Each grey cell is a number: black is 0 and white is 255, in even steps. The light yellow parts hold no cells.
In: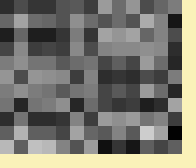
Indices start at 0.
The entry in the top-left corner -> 45
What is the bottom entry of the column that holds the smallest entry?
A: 95
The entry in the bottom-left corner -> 184
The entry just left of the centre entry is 61
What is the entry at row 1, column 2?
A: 108
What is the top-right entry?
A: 124
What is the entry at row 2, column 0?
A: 30
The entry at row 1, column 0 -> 102
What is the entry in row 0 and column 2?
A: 53
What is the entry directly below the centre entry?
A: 124
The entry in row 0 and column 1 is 76
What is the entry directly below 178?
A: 95
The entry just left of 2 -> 163
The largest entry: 205
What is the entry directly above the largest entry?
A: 116
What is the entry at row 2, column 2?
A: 30
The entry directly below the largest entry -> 95
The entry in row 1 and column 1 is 163
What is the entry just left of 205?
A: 89
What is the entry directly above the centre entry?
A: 116
